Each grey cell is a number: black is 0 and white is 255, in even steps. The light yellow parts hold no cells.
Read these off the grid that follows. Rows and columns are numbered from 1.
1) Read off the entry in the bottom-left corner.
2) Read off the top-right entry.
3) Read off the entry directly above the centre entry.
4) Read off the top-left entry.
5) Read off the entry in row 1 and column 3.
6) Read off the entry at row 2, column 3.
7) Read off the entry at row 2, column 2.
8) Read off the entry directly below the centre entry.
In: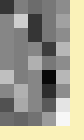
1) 108
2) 140
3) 134
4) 53
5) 108
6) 53
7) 206
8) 134

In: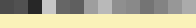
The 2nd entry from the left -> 81
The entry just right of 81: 39
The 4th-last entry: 116
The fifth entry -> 102

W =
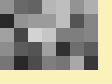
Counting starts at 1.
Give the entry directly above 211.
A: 155
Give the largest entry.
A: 211
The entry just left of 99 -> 105
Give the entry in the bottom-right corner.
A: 56
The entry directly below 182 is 155
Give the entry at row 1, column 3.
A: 99
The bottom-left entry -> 118
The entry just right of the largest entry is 198
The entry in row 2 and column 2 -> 147
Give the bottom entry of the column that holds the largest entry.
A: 76

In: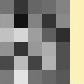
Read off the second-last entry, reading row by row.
102
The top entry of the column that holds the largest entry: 53
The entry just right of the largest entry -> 115
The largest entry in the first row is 131
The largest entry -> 228
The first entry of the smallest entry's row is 158
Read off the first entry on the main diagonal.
115
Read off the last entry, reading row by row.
88
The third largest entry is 193

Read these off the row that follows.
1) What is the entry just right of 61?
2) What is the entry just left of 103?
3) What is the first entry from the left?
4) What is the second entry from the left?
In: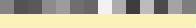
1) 188
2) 111
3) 132
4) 83

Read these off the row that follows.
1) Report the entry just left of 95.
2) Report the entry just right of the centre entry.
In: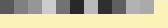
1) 47
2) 185

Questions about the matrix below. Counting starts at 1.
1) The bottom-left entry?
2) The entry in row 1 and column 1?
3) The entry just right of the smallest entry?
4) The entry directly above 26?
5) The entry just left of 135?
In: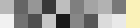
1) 241
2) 184
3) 135
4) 190
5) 26

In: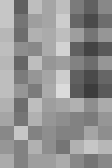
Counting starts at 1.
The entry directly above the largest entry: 205
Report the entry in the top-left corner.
198
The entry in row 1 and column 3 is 190
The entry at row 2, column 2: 117
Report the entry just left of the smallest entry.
89
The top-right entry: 136
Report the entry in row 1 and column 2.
96
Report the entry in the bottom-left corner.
171
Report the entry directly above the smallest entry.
74
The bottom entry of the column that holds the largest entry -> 171
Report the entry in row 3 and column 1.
183
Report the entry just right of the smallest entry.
89
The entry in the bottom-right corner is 136
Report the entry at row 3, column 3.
177
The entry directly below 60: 142
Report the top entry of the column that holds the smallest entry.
96
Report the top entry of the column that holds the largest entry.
190
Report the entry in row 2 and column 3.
158
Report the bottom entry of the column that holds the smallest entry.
117

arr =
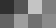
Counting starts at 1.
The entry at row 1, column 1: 47
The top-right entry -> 126
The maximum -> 196

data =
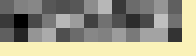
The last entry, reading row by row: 51
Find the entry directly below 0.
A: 37
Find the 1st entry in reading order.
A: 101
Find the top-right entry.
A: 95
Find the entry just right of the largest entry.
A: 113
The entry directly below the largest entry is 163
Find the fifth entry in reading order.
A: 79
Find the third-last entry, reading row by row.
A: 163
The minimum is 0
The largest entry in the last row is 171
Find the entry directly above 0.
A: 129
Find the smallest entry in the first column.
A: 57

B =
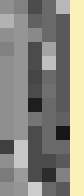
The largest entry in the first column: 178
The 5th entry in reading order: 184
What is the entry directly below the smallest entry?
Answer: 105
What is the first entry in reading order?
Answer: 143
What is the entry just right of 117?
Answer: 105
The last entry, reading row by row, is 89
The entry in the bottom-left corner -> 143
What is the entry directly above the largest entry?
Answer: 75
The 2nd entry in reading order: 129
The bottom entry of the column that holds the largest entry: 204
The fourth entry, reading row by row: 105
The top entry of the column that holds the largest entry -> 75
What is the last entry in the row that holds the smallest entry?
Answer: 23
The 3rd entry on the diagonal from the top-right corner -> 137
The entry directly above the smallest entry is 97
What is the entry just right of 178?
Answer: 149
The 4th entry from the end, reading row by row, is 149
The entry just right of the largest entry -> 105
